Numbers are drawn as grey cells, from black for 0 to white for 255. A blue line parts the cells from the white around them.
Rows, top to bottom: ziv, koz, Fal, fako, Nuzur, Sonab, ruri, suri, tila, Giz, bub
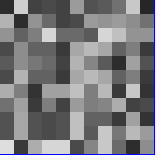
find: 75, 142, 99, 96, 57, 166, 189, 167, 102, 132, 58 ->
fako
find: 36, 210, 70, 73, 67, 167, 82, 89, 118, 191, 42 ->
ziv
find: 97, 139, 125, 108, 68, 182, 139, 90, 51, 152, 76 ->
Nuzur

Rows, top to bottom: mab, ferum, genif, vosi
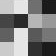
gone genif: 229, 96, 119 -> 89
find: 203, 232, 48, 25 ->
vosi
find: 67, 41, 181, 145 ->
ferum
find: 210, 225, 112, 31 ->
mab

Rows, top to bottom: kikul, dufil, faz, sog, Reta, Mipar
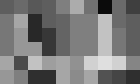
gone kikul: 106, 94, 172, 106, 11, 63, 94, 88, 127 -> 113
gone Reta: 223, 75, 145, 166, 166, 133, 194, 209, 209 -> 158
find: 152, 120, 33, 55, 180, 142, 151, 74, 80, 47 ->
Mipar
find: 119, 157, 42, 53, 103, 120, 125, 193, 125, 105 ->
faz
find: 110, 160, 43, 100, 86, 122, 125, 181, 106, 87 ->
dufil

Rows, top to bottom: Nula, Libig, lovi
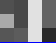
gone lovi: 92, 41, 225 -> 86
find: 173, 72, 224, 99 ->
Libig
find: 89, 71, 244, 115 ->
Nula

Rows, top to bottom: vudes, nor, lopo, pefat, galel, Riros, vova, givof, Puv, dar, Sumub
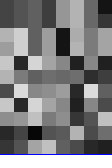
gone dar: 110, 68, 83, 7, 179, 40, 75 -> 90
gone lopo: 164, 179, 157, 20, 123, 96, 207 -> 172
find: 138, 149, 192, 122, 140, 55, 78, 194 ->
Puv

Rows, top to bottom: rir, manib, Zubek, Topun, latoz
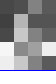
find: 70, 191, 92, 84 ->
manib
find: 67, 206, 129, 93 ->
Zubek
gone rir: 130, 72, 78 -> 90
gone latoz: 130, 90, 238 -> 200
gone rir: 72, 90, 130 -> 78
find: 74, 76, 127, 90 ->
rir
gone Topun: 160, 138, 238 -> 246

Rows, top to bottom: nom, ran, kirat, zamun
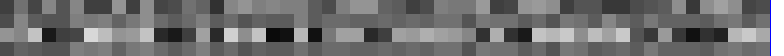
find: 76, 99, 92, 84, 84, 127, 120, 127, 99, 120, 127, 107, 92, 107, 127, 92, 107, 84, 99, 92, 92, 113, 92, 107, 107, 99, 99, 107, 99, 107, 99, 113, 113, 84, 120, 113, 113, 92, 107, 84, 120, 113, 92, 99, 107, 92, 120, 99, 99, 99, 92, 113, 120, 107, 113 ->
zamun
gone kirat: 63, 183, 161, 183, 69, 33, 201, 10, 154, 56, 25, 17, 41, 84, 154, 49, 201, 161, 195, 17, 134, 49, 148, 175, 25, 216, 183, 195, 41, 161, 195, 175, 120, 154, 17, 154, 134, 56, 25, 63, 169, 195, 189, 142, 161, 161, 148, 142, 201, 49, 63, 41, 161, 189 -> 208
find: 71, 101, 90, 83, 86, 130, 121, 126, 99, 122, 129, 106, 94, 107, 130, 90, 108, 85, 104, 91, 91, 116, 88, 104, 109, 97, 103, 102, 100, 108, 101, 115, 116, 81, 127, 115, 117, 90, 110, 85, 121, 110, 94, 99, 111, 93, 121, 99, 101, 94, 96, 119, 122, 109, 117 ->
zamun
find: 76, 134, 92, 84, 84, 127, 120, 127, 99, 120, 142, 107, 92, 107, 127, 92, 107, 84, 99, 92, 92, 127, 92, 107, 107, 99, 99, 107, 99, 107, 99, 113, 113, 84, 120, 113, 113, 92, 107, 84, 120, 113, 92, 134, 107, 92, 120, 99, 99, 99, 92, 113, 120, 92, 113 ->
ran

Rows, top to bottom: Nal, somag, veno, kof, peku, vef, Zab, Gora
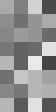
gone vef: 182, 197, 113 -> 162
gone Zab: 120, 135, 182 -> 176
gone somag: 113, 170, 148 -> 141
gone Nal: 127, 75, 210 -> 170
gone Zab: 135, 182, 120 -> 176
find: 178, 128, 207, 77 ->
Nal
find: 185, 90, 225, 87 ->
Gora

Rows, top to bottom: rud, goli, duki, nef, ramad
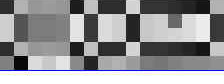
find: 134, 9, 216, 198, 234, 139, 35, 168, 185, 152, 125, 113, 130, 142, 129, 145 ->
ramad
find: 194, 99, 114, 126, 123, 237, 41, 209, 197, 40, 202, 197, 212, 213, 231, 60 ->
duki
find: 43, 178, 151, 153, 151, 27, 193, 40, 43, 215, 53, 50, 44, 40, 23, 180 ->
rud
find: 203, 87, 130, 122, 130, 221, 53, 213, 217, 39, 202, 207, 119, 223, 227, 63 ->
goli

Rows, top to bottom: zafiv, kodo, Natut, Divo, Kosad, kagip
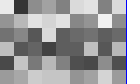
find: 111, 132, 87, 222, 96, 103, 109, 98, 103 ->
Natut
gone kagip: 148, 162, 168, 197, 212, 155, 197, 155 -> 204
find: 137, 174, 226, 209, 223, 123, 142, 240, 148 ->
kodo
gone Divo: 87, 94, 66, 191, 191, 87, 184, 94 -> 100

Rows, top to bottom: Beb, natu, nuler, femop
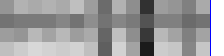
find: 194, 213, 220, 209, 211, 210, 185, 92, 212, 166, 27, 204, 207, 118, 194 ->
femop

